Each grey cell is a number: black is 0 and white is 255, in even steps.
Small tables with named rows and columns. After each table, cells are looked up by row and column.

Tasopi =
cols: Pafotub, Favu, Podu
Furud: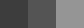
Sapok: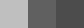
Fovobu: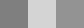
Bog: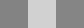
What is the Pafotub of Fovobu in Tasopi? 127
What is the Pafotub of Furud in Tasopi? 61
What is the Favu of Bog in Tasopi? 209
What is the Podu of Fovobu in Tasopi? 147
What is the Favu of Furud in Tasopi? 84
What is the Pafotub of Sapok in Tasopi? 191
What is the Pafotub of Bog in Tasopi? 131
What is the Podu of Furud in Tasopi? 149
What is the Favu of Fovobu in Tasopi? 212
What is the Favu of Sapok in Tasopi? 96
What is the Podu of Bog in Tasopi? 133
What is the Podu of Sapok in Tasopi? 76
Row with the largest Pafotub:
Sapok

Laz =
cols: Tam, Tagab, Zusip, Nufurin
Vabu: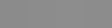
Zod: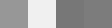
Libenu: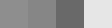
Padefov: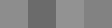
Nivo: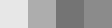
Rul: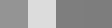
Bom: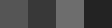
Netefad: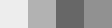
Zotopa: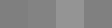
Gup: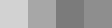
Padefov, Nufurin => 130
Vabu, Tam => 139
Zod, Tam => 151
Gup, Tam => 210
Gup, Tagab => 167
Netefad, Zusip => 103
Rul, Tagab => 220
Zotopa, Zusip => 148
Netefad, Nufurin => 145
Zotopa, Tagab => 131
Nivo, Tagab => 173
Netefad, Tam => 237
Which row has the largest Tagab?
Zod

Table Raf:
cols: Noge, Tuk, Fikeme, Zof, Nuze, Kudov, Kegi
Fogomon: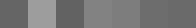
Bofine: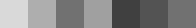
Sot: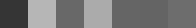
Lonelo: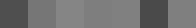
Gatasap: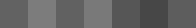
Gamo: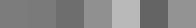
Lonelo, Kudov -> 74
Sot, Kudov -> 100
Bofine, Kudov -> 83
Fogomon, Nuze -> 125
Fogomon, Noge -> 101
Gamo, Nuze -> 185
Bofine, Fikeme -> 113
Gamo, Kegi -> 147
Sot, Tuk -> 182
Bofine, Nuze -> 64
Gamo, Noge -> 124
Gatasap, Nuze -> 86
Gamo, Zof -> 144

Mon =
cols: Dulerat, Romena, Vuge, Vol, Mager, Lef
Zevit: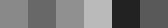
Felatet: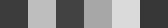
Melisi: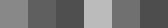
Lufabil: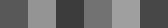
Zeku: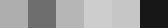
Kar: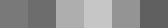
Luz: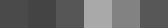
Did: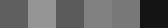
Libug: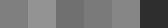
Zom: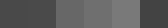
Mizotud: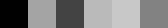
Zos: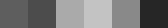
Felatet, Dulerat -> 60
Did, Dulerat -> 95
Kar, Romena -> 109
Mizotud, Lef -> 130
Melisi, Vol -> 187
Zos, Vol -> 195
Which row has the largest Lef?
Mizotud

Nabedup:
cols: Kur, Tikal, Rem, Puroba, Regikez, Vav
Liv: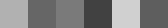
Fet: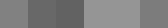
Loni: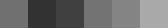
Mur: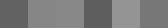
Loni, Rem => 64
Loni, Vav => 169
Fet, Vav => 124
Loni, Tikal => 50
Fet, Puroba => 149
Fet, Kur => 129
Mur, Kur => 98
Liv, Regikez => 208
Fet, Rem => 98
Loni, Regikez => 132
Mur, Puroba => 94
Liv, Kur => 177
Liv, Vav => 94
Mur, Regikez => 148
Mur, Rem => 136
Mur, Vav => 119
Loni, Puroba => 115
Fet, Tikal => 104
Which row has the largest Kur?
Liv

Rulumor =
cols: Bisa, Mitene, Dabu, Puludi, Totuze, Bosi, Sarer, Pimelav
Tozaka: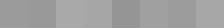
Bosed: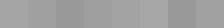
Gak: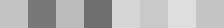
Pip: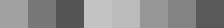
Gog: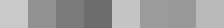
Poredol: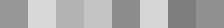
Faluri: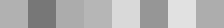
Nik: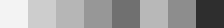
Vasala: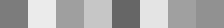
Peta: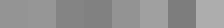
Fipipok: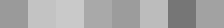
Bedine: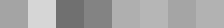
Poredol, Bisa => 151
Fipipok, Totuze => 156
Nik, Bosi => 184
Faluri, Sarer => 225
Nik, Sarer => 141
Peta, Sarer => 125
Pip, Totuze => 187
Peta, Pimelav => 173
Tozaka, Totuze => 149
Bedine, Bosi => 182
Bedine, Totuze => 175
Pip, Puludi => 195
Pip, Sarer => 131
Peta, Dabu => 132
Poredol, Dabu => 179
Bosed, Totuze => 163
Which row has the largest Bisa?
Nik

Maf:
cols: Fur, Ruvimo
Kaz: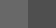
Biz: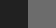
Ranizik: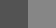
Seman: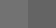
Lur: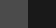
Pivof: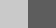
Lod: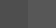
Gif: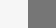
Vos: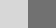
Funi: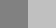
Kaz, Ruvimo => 79
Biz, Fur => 33
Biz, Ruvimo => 108
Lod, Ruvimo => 87
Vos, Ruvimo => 113
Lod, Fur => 78
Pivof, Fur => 201
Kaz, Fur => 104
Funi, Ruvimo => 192
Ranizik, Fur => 83
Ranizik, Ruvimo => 134
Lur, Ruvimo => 25
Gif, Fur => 246
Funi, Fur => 129
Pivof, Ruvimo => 93

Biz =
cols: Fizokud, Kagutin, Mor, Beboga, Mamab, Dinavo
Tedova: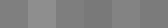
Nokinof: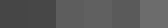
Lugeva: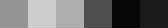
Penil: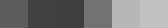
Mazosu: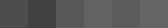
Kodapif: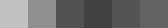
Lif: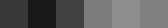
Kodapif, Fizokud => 194
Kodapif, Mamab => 84
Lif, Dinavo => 128
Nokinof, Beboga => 96
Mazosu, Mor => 87
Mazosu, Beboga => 98
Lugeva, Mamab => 7
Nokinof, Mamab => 90

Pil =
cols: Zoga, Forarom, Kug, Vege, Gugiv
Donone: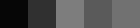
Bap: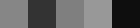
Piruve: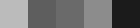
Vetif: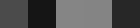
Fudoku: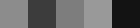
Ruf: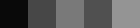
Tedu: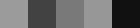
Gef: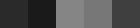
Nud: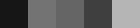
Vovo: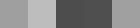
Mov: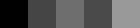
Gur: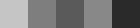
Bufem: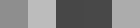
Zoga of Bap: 134
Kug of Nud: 101
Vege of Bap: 152
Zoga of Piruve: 187
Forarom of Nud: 115
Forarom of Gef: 26
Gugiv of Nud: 181
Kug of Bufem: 71
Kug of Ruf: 121
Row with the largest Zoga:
Gur

